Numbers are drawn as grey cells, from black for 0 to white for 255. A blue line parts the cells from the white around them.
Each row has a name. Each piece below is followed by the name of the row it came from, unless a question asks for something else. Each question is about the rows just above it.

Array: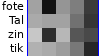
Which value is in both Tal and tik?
[170]
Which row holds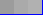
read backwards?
tik
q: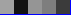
fote
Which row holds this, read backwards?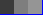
fote
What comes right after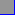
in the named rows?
[126]

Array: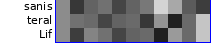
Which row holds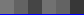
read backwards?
sanis
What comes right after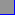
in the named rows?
[32]
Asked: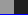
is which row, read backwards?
Lif
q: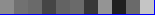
teral
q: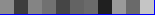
Lif

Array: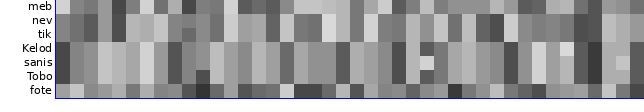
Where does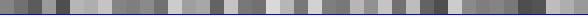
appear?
nev
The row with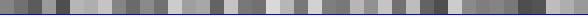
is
tik
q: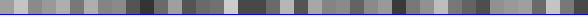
fote

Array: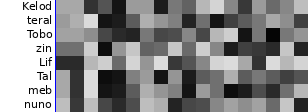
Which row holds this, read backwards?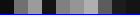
meb
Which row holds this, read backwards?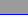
Kelod

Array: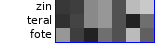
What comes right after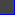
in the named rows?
[137]
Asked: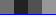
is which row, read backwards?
teral
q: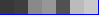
zin
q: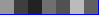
fote
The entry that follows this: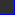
[68]

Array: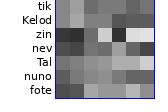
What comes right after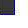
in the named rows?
[49]
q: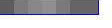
nuno
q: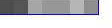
fote
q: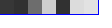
zin
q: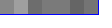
tik

